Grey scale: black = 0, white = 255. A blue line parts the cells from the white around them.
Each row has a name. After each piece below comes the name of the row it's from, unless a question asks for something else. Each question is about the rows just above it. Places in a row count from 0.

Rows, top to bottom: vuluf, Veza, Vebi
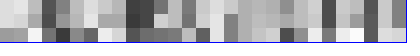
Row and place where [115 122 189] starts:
Vebi, 11
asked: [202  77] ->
Veza
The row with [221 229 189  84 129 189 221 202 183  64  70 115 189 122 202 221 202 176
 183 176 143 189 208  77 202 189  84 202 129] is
vuluf
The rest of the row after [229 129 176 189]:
[183 169 189 202  77 196 156  90 202 129]
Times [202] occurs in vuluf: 5

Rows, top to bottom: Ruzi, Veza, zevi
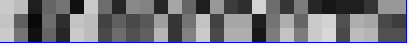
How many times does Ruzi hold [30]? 4
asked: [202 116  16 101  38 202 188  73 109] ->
zevi
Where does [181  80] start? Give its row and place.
zevi, 26

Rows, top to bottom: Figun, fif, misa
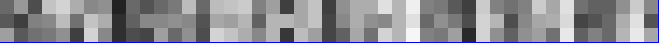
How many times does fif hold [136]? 7
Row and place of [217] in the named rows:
fif, 40
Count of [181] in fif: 5
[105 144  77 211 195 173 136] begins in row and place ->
misa, 12
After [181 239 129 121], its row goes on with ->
[ 89  63 203 129 113 129 203 167 224 113  97  97 144 203 136]
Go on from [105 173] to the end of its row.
[224  83]
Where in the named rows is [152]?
Figun, 1

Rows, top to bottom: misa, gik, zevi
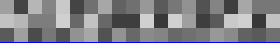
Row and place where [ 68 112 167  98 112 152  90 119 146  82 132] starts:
misa, 5
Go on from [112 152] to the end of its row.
[ 90 119 146  82 132  62 167 119 119]
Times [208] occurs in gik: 4
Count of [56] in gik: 2

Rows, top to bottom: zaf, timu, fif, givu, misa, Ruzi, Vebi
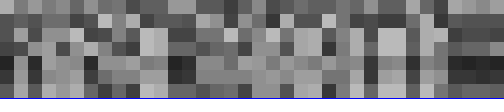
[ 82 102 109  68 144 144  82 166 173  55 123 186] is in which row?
Vebi
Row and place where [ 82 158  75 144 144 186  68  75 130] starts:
fif, 0
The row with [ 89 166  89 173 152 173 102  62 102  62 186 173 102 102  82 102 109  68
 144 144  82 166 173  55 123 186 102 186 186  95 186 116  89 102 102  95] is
Vebi
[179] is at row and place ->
fif, 31
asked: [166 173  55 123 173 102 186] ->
givu
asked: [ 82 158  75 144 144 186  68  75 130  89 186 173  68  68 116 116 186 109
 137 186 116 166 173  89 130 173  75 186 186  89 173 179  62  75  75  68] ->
fif

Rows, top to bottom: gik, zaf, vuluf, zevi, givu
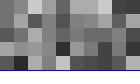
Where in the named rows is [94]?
zaf, 8
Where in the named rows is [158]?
gik, 3
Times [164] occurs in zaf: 3
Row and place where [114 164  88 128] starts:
zaf, 0
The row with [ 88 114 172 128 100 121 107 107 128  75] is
vuluf

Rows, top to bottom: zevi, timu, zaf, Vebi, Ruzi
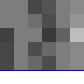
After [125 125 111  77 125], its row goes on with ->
[149]
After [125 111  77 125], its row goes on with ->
[149]

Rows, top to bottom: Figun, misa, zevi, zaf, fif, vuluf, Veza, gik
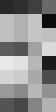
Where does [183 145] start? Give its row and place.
Veza, 2
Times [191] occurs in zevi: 2

